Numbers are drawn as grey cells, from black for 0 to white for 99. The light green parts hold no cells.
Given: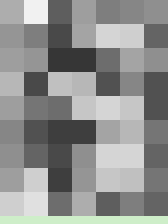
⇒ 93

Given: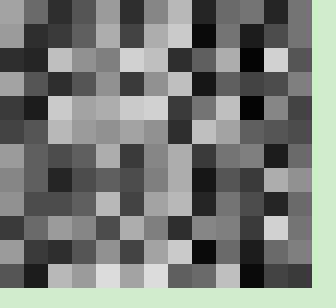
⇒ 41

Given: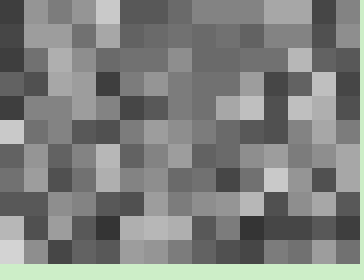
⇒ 58

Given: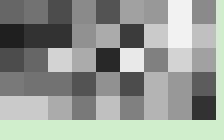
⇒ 44

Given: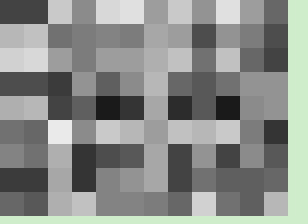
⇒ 26

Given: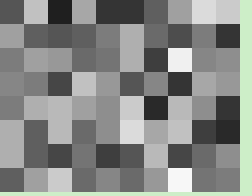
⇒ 75

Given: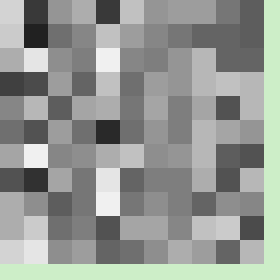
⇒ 22

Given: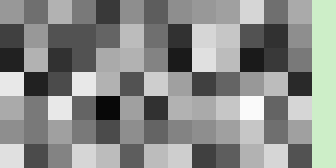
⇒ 43
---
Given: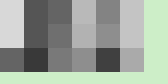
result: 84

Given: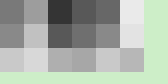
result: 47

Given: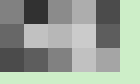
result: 50

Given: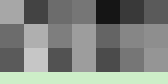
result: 65

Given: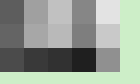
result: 36

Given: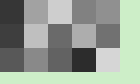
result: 21
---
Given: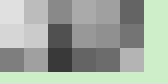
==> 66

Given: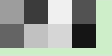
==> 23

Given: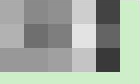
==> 56

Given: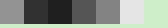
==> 33

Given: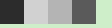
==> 81

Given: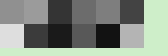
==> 42

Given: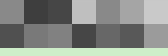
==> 53

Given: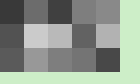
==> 25

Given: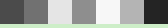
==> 96

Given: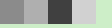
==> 68
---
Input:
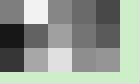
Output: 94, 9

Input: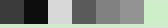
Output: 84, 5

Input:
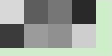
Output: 84, 16

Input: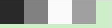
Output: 97, 16

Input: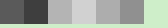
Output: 81, 24

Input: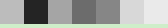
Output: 91, 14

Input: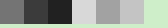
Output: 84, 13

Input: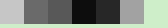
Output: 77, 5
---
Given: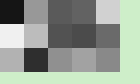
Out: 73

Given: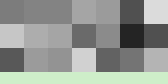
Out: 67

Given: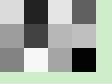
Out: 26

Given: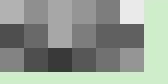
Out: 41

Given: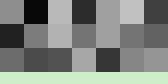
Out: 48

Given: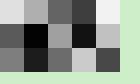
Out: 1

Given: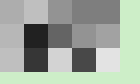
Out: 13

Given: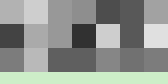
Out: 66

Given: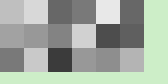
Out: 59
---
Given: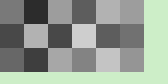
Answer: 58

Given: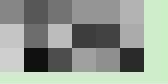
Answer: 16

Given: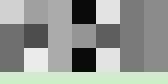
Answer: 54

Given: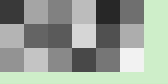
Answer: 94

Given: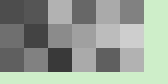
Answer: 69

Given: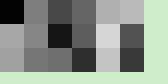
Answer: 22

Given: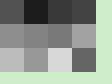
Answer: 39
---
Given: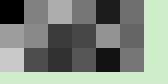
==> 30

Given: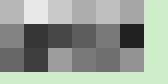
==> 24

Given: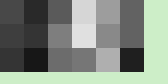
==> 9

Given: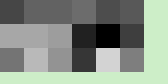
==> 72

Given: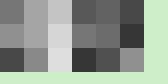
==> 53

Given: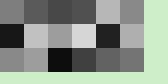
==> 61

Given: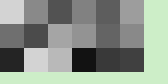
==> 82

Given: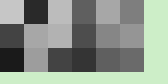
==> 61
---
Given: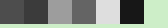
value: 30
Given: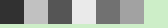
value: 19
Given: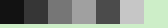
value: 7
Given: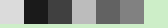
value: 85
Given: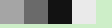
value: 64
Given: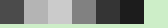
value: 29
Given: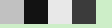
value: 75
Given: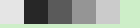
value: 89
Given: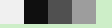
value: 93
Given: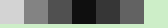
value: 82
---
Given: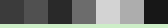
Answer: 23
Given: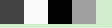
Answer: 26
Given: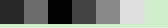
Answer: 16
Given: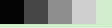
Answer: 2
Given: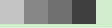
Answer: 76
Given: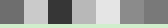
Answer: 43
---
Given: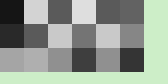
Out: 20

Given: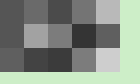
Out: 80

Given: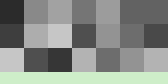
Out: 70

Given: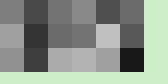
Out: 9

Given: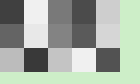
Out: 32

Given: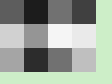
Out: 74
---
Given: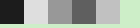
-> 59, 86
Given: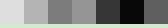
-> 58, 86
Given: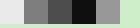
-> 30, 91
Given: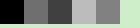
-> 25, 73
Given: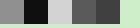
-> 82, 82
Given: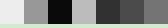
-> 73, 92
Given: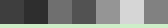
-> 32, 83
